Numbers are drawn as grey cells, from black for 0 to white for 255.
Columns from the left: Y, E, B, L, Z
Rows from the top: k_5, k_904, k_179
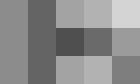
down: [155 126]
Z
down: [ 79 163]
B

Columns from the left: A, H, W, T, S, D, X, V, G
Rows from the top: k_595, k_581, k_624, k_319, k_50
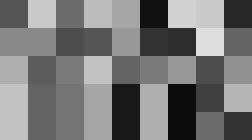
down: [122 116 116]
W
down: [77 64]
V

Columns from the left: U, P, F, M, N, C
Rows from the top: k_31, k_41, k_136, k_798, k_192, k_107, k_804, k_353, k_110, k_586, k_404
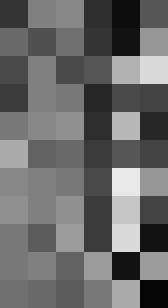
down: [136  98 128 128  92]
P
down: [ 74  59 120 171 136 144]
U
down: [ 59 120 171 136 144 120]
U
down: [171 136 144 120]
U
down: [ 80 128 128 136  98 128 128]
P
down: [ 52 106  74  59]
U
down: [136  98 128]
P

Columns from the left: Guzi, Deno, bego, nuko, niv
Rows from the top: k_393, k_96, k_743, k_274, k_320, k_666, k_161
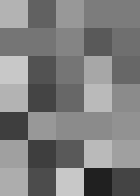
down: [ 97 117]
Deno
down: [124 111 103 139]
niv

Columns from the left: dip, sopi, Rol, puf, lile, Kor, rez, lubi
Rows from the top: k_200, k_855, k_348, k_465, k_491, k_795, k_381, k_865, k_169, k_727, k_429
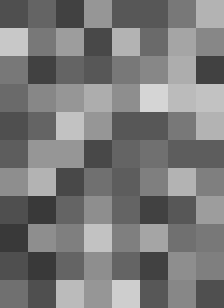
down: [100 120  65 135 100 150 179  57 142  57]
sopi
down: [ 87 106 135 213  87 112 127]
Kor
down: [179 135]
lubi

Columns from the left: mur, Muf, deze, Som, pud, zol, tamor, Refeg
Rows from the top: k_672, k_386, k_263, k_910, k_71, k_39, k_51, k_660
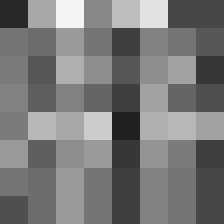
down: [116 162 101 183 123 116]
tamor
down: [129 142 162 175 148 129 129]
zol
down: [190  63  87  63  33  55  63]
pud
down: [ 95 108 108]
Muf
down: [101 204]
Som

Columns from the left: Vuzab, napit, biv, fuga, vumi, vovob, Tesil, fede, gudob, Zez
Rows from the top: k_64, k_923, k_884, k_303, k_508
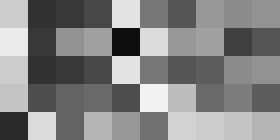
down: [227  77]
vumi
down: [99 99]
biv

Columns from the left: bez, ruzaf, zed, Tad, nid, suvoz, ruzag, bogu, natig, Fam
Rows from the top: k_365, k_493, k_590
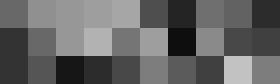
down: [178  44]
Tad
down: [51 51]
bez
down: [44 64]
Fam
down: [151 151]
zed
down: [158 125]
suvoz
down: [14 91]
ruzag
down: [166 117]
nid

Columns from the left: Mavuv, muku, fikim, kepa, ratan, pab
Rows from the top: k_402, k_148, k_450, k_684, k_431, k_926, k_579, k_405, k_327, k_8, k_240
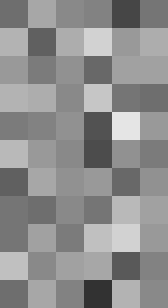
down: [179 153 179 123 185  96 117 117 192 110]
Mavuv
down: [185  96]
Mavuv
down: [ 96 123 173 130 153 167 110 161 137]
muku
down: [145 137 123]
fikim

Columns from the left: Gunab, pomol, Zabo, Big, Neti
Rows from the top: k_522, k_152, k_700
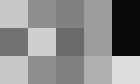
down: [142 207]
pomol
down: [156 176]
Big

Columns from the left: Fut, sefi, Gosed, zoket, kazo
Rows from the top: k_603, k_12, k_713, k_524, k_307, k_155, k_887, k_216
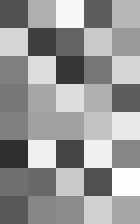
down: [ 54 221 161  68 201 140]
Gosed
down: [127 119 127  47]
Fut
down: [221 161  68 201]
Gosed
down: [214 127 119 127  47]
Fut
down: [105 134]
sefi
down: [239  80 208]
zoket
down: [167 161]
sefi

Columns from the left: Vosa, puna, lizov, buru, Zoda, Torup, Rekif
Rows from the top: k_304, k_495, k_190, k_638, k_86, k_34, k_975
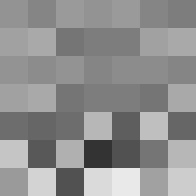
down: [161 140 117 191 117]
Torup
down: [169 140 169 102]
puna

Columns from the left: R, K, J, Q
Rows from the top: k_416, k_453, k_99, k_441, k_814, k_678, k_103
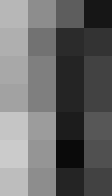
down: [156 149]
K
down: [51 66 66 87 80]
Q
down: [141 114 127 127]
K
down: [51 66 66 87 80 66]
Q
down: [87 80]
Q

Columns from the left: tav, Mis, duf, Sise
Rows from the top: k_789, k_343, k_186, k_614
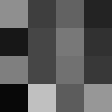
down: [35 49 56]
Sise
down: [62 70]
Mis
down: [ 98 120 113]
duf
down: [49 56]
Sise
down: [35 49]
Sise

